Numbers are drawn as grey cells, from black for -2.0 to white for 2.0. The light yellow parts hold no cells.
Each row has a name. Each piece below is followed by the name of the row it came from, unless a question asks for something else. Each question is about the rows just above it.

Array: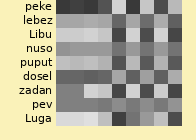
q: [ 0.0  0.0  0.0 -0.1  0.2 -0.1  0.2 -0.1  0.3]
pev
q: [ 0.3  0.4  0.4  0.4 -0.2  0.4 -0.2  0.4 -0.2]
nuso
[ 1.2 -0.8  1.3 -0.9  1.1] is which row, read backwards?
zadan
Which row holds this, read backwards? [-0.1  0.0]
pev
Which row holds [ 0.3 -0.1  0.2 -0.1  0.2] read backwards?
pev
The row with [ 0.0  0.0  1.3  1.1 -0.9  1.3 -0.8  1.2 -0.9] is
zadan

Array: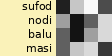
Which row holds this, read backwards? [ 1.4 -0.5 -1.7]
nodi
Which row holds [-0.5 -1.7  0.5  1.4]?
balu

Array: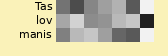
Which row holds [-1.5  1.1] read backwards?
lov
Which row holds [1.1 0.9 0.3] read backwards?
lov
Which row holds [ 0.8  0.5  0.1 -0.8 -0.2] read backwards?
Tas
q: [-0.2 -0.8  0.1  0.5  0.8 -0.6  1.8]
Tas
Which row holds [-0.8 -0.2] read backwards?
Tas

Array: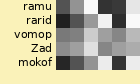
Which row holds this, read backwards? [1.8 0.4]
rarid
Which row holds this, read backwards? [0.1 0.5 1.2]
vomop
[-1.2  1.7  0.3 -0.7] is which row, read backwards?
mokof
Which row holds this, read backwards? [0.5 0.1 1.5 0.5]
Zad
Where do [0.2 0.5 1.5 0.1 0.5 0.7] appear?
Zad

